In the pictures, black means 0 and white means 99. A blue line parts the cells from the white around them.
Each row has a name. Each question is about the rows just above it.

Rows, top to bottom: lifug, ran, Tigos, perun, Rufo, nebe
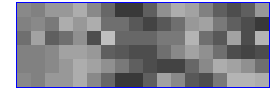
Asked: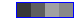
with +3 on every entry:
[25 40 66 56]
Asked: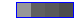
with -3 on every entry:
[56 34 31 27]

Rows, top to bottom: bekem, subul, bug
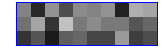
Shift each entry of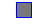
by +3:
[50]
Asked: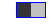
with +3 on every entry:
[23 78]
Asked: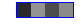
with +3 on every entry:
[19 60 33 57]
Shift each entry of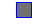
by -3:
[41]
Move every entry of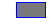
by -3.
[44 44]
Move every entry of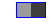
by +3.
[63 27]
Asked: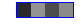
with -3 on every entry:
[13 54 27 51]

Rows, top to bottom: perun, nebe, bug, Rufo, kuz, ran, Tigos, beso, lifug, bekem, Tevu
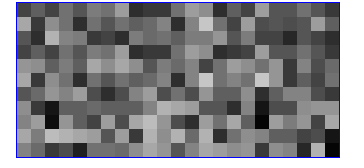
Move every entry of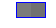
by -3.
[45 41]
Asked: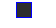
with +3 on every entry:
[21]
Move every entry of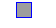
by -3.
[58]
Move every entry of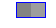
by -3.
[48 58]
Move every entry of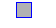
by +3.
[72]

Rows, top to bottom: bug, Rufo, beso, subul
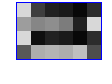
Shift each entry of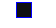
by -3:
[3]
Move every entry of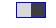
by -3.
[81 21]
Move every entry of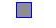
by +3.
[58]

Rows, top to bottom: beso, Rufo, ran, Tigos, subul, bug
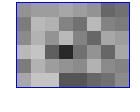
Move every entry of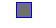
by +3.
[47]
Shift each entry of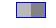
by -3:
[69 48]
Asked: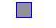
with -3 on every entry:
[54]
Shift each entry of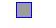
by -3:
[58]
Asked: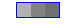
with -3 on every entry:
[66 48 41]

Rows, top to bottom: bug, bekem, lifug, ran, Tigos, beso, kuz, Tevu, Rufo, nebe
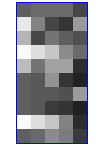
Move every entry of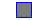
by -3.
[45]
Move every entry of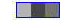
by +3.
[73 30 48]
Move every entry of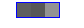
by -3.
[34 31 54]
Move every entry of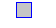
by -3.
[74]

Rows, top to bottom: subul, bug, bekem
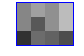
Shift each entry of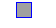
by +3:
[65]
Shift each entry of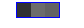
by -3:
[16 39 35]
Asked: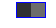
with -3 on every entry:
[16 39]

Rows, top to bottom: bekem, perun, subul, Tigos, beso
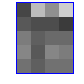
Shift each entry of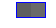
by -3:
[34 38]
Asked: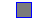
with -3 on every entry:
[45]
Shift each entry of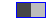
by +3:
[30 76]
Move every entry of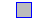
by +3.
[76]

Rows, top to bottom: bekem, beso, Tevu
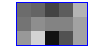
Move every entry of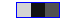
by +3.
[85 10 35]
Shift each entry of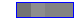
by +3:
[48 58 54 54]
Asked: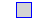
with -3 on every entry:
[79]
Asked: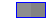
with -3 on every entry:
[52 48]
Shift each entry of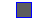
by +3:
[39]

